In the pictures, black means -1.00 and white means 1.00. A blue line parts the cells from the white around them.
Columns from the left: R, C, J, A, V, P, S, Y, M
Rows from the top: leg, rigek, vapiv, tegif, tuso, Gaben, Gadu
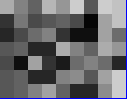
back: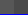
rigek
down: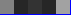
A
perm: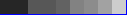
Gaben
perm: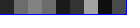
tuso
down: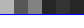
A
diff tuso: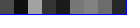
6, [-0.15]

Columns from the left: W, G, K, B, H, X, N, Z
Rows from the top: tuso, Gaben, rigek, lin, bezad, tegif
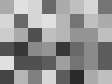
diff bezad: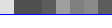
6, [-0.09]
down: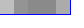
N
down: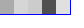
W
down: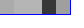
H
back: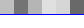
Gaben
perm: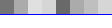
tuso
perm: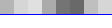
Gaben

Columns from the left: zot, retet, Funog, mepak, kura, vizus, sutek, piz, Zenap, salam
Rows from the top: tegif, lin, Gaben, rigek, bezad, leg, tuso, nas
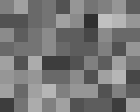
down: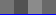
retet
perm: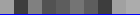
nas
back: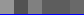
rigek
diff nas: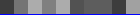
5, [0.26]
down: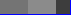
mepak
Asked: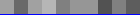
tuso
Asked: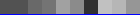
lin

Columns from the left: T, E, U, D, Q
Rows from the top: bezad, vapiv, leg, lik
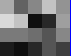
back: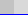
vapiv
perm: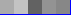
bezad
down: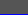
D
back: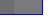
leg
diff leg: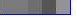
5, [0.06]

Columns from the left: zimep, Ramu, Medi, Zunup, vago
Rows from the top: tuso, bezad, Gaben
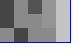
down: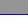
Zunup
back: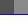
tuso
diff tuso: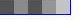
1, [-0.46]
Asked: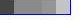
bezad
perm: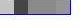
bezad

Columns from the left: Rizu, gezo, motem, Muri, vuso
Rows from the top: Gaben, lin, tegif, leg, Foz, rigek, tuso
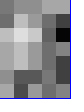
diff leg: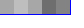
3, [0.21]
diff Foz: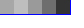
5, [-0.50]
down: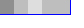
gezo

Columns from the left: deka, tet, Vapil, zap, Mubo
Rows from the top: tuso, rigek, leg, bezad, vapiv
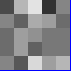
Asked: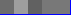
bezad
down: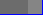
deka
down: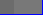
Mubo
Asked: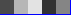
tuso
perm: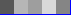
vapiv

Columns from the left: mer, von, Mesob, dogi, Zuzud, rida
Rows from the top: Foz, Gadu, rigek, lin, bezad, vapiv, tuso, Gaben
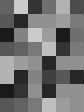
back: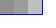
Gaben
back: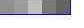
Gaben
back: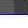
vapiv
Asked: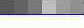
Gaben
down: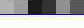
Zuzud
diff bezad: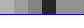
3, [0.13]
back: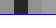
bezad

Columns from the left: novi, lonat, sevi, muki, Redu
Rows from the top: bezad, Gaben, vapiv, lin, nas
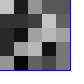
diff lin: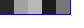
4, [-0.86]
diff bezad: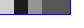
1, [0.54]
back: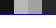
lin
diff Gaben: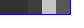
5, [-0.23]
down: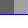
Redu
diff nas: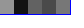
2, [-0.95]
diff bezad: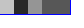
2, [-0.78]

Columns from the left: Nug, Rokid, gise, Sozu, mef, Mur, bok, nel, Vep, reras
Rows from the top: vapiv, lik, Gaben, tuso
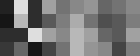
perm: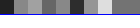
vapiv
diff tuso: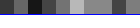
7, [0.17]
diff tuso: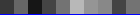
10, [-0.02]
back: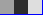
vapiv

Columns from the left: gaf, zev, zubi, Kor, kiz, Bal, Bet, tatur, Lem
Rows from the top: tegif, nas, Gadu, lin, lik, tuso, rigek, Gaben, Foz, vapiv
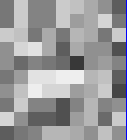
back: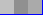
vapiv
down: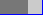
gaf
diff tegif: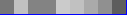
2, [0.59]
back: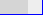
rigek
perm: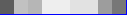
tuso

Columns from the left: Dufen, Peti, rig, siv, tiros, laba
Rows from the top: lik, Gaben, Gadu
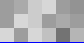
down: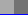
tiros
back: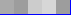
Gaben
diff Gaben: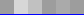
3, [0.60]
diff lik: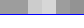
2, [0.33]
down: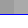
tiros
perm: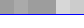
Gaben
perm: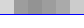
lik

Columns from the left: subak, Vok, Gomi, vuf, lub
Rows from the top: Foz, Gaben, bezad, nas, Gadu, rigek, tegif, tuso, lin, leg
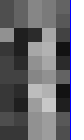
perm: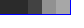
Gadu
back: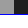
tuso
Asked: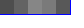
Gaben
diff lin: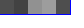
5, [-0.31]
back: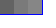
Foz
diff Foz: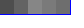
5, [-0.22]

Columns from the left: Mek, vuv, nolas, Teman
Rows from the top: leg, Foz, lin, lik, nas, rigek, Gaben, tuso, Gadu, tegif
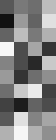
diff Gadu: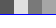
3, [0.03]
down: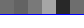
nolas
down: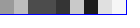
vuv
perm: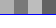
lin
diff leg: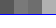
4, [0.48]

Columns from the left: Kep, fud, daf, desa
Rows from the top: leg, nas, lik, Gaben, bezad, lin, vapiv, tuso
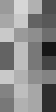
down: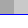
Kep
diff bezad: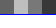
4, [-0.47]
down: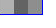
daf
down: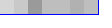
fud

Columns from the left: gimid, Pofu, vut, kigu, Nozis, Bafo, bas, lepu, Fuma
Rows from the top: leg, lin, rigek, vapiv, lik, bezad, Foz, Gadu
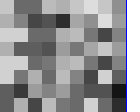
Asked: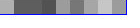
vapiv
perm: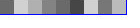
rigek
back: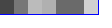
rigek
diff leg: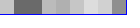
8, [0.55]
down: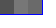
kigu

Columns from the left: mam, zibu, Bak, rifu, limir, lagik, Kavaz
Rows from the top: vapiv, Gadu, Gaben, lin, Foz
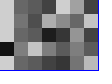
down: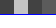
Kavaz
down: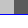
Bak
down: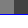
rifu

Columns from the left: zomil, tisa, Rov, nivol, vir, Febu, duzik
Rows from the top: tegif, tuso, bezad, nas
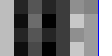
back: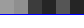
bezad
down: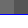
Rov
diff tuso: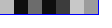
4, [-0.99]
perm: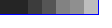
tegif

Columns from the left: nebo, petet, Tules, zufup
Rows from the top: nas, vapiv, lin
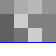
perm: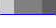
vapiv
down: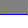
zufup
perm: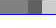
vapiv
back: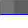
lin
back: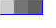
lin
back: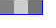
lin

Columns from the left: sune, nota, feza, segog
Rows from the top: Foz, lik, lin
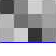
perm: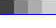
Foz
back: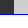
lin
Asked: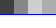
Foz
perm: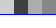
Foz
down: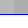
sune
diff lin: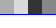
2, [0.62]
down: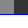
feza

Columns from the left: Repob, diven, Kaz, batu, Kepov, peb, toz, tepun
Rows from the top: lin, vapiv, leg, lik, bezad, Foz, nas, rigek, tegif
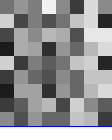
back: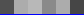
leg
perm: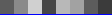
rigek
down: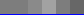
Kaz
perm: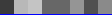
tegif
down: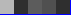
batu

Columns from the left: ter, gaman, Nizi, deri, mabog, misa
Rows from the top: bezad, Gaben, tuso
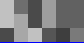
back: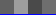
bezad
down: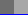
gaman
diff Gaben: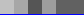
3, [-0.42]
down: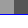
deri
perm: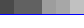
Gaben
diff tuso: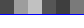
2, [0.31]

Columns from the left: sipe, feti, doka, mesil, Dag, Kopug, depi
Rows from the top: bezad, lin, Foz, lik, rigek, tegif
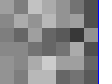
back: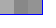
rigek
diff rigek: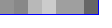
3, [0.34]
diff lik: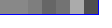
3, [-0.10]

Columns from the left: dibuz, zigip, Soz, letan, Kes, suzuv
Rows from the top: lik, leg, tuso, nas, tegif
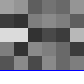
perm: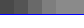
tegif
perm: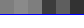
leg
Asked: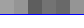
lik
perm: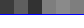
leg

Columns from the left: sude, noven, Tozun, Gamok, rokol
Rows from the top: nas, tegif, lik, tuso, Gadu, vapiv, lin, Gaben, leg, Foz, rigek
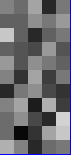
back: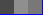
lin
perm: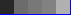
rigek
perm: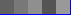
Gadu
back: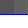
tuso

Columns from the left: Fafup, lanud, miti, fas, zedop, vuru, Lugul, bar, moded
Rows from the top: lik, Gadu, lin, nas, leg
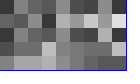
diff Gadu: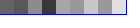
5, [0.39]
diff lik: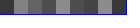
4, [-0.31]
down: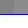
zedop
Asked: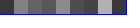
lin
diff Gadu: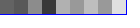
7, [0.57]
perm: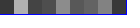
lin

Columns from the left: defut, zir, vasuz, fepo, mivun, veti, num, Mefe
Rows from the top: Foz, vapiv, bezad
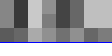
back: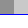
Foz
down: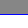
defut
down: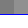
fepo

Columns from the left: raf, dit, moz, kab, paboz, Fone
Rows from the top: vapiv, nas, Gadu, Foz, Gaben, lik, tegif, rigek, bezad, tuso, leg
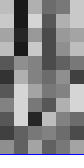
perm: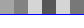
tegif
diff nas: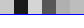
6, [0.58]
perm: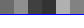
lik
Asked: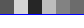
bezad

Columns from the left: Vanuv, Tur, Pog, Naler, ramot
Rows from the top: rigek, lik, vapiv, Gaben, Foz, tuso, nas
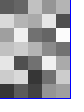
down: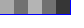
Pog
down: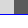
Tur
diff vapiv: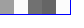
2, [0.88]
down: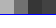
Pog
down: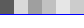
Vanuv
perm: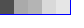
lik

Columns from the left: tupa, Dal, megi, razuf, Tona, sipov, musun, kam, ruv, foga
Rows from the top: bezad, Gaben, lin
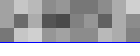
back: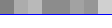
lin
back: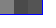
Gaben
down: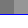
musun
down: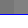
sipov
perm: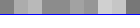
lin

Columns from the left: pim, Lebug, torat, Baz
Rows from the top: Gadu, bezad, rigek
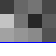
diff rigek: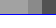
2, [0.17]
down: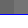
Lebug

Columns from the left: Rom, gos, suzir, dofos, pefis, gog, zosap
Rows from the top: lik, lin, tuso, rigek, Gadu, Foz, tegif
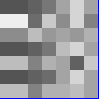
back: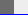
lin
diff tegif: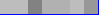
7, [0.29]
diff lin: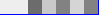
5, [0.10]

